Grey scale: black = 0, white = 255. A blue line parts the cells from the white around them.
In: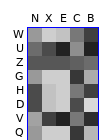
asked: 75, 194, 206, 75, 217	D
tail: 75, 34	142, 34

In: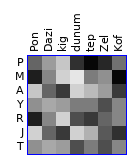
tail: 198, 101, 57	209, 186, 156, 57
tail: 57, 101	134
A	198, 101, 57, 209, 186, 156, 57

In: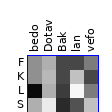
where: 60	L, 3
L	9, 175, 60, 247, 124
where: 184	K, 2
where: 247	L, 4
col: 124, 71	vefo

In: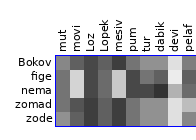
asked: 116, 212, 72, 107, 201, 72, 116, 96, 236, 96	fige
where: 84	zomad, 2
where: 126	Bokov, 10

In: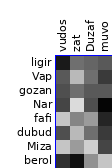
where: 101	ligir, 3
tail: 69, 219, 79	5
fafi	197, 133, 155, 37
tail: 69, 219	79, 5
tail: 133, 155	37
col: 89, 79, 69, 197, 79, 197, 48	vudos
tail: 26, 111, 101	89

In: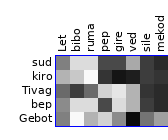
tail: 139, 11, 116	160
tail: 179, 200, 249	52, 21, 30, 61, 52
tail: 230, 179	52, 42

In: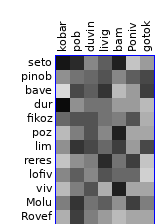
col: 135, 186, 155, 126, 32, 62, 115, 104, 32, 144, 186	bam
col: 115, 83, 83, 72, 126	duvin

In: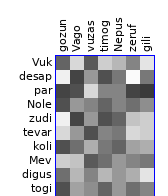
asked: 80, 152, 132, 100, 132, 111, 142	Nole
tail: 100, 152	111, 132
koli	80, 111, 174, 120, 100, 162, 174
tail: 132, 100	132, 111, 142
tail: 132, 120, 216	206
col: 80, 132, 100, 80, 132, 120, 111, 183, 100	timog

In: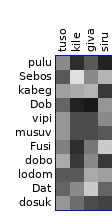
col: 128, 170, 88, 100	tuso
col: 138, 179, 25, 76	giva
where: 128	Fusi, 1
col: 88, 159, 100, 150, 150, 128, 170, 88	tuso
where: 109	dosuk, 2

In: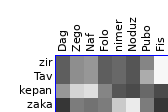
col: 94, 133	Folo
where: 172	Tav, 7
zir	94, 142, 151, 94, 104, 85, 133, 247

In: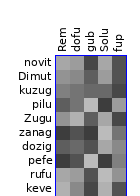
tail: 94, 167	71
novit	167, 156, 71, 167, 82

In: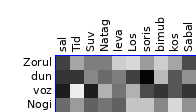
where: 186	dun, 8
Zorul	65, 165, 126, 126, 205, 216, 155, 205, 165, 76
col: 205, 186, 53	bimub

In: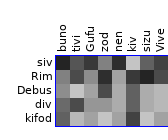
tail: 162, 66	196, 162
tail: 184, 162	196, 162, 66, 196, 162
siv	36, 85, 57, 129, 46, 196, 97, 66
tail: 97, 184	162, 196, 162, 66, 196, 162
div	106, 75, 150, 150, 172, 97, 172, 184
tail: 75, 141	46, 162, 57, 36, 75

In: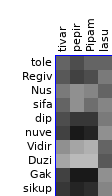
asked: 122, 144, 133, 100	Nus
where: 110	sifa, 3

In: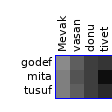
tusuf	127, 94, 62, 42
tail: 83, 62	14
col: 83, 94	vasan
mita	127, 83, 62, 14

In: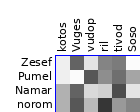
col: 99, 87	Vuges
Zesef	239, 99, 228, 132, 123, 251
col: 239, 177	kotos
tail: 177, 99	217, 208, 77, 228

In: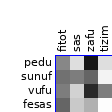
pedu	135, 222, 22, 222
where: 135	pedu, 1

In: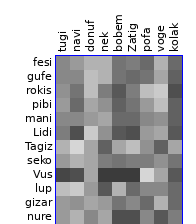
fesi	136, 154, 178, 178, 116, 125, 106, 178, 106
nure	154, 178, 136, 166, 79, 79, 136, 88, 125
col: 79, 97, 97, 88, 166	kolak
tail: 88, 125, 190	202, 79
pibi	154, 106, 166, 145, 97, 116, 154, 190, 97
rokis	145, 116, 190, 125, 88, 125, 190, 202, 79

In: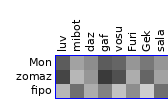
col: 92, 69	luv
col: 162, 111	sala
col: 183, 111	mibot

